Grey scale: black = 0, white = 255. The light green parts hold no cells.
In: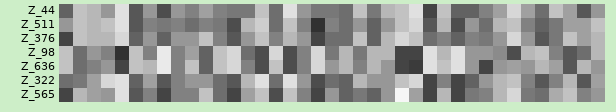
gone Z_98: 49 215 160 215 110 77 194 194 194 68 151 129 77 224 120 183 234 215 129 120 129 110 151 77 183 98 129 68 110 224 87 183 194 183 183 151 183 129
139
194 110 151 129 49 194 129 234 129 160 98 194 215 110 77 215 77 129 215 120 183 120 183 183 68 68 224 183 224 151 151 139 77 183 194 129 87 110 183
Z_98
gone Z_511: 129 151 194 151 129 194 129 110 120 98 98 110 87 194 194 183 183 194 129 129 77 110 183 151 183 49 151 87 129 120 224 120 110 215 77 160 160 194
206
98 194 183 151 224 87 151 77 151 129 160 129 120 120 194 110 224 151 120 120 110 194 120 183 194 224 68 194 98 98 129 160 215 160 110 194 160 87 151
Z_44
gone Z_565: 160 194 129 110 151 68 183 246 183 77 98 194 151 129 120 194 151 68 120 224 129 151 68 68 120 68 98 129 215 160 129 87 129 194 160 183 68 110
171
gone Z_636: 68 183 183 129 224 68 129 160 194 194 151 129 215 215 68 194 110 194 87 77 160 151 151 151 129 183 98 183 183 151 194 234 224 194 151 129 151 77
59

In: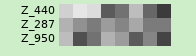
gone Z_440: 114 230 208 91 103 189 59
220
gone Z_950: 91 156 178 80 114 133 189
68
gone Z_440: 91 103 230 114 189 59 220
208

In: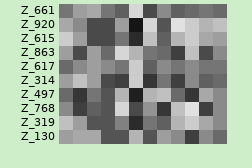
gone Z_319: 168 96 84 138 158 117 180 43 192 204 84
129
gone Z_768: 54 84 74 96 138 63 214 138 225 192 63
147

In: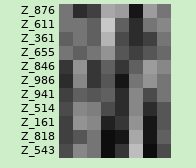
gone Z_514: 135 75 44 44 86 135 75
126
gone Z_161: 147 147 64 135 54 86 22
33
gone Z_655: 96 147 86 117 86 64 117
105

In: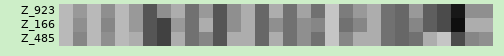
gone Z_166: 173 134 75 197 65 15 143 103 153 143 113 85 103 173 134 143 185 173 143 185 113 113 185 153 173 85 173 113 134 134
94
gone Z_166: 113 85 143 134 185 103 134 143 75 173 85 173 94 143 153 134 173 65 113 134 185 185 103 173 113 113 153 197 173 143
15
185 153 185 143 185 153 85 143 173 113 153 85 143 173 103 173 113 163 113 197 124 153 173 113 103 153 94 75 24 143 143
Z_923
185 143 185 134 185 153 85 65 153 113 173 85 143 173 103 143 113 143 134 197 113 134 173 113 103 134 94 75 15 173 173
Z_166
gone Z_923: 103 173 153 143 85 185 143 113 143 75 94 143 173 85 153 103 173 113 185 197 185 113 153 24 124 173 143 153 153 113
163
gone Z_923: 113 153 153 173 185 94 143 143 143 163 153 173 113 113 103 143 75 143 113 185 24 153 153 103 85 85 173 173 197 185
124

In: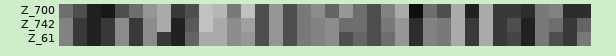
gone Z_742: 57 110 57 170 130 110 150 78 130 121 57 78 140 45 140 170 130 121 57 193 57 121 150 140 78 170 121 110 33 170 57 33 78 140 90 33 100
160
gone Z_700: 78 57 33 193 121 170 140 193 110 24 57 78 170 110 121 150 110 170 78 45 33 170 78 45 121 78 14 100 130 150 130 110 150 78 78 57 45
182
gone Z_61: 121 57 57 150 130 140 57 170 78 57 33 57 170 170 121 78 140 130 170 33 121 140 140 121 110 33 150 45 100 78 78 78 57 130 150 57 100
69
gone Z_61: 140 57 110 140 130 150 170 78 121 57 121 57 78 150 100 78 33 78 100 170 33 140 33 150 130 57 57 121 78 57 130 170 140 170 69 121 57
45
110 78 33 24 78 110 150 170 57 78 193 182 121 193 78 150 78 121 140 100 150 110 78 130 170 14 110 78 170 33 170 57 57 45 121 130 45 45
Z_700
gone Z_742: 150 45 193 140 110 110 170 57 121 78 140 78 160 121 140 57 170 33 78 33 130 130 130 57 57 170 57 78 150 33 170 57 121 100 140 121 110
90

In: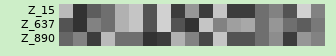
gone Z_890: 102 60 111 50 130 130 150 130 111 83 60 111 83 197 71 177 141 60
186
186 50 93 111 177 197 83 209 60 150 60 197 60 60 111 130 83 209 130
Z_15
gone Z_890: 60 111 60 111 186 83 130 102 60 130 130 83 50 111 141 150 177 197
71
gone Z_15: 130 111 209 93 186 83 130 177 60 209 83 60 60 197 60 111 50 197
150
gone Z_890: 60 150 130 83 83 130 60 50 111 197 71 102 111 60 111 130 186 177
141
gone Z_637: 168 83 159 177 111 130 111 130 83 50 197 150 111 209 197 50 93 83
121

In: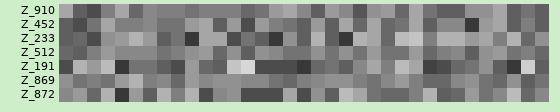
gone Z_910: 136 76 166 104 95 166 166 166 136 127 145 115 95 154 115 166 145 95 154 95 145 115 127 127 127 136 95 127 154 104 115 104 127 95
86
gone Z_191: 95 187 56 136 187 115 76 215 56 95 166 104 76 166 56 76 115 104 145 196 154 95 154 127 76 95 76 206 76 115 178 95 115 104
66

